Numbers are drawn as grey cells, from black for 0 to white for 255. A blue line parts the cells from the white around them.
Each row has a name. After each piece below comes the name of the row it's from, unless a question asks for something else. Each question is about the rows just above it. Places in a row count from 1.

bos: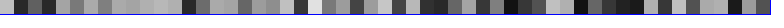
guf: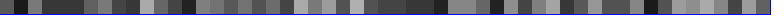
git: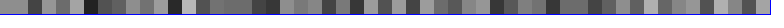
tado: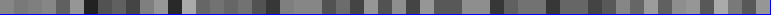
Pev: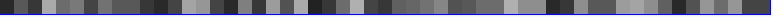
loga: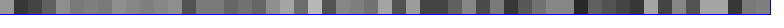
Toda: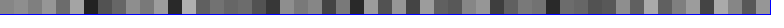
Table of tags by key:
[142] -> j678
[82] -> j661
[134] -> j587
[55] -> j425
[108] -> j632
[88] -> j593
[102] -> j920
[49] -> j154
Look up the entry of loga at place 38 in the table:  j593
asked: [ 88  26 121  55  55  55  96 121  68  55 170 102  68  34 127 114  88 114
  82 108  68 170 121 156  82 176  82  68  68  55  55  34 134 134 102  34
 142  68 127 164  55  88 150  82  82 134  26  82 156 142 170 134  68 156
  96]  guf
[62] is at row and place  Toda, 36
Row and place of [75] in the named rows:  loga, 35
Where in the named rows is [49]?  bos, 31

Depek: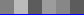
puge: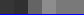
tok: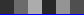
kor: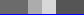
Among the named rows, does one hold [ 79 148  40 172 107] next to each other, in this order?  no
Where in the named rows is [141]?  puge, 4
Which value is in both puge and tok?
[48]
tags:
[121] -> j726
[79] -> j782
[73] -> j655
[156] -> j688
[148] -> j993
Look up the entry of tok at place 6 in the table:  j782

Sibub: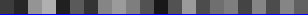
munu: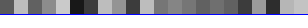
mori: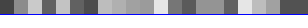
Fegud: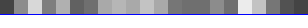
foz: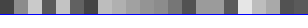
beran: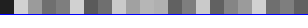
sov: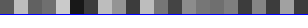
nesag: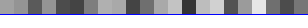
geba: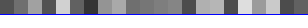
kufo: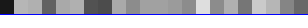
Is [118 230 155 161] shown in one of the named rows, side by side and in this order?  no
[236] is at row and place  Fegud, 18
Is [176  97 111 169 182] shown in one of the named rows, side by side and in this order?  yes
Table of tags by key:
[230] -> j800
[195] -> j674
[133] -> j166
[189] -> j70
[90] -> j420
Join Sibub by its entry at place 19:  j166
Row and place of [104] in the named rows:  kufo, 22
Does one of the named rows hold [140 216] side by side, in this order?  yes

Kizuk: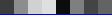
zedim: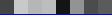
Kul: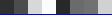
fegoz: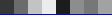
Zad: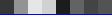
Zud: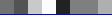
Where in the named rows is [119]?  fegoz, 7
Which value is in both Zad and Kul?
[209]

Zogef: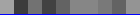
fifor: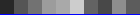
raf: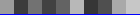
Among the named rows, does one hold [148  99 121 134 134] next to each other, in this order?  no
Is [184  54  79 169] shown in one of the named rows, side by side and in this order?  yes
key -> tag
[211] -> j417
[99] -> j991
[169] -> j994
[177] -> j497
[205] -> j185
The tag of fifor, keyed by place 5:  j994
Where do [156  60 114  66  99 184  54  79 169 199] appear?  raf
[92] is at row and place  fifor, 10
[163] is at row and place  Zogef, 1

